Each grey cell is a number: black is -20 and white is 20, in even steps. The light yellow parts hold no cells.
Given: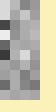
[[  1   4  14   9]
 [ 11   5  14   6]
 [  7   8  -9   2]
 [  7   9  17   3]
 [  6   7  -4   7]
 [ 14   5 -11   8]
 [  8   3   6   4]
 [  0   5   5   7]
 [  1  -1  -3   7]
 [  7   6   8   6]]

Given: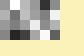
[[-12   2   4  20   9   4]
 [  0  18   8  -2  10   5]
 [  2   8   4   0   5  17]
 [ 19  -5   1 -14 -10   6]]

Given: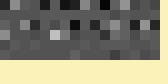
[[ -7  -9 -14   2  -6  -7 -16  -6 -17 -15   1  -7 -19  -5   3  -9]
 [ -7  -6  -7  -7  -7  -7  -6  -6  -6  -6  -6  -6  -6  -8  -6  -7]
 [  3 -14  -5  -7   1 -13  -6  -8  -5 -18  -6 -14  -4   2  -5 -15]
 [ -5  -6   2  -7  -7  -8  -7  10  -1  -9  -7  -7 -12  -3  -5  -8]
 [ -7  -6  -8  -6  -7  -6  -7  -7  -7  -7  -6  -7  -6  -6  -6  -7]
 [ -8  -7  -6  -7  -7  -7  -7  -7  -7  -5  -7  -7  -7 -10  -7  -6]]

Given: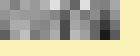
[[  0   6   5   0   6   4   8  15   4  -4  15   1]
 [ -6   3   3   5   4   4   3   1  -5   5  -1   2]
 [-11  -2   0   7   7   2   1   5  -8   6   3  -4]
 [-16  -6  -5   5  10  -1   2   7  -8   9   5  -4]]

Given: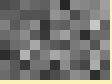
[[  0   5  -8  -7  -2  -4  -5   1 -14   2   1]
 [  2   4  -5  -5  -7  -7  -7   3   1  -8  -2]
 [ 11  -5   0  -6  -2   2 -12  -4  -5   0  -1]
 [ -3  -3  -3  -2   2  -6 -11   1   5  -3 -13]
 [ -7   5  -8  -3  -2   6  -3  -6  -8  -1   1]
 [  5  -1 -13  -9   8  -5   0   6   3  -2  -5]
 [  7  -8  -2  -6 -11  -2  -2 -12   2  -6  -9]
 [-13  -4  -3  -6   0  -4 -11  -8  -5   2   0]]

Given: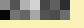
[[ -5 -13   2  -7   8  13  -9]
 [ -8  -3 -19  -2  -4   6  -7]]

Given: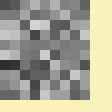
[[  1  -5  -8  -6   2   8   2   8   0]
 [ -1  -1  -1  -1   6  -3  -1   3   8]
 [  5   6   8   8  -5  13  11  -5  -6]
 [ -4  11  11  10   4  -9   3  -5   5]
 [  0   0   1   4   0  -1  -1   1  -1]
 [  0   4  11   8  -1  -2  12  -6   0]
 [  1  -7 -13 -12  -2  -6  -8   9   2]
 [ 11   5   3   4  -8  -5  -5   4  -5]
 [ -4   5   0   3   9  -9   7  -2   8]
 [ -5  -1  -4  -4   5  -7  11   5   5]]
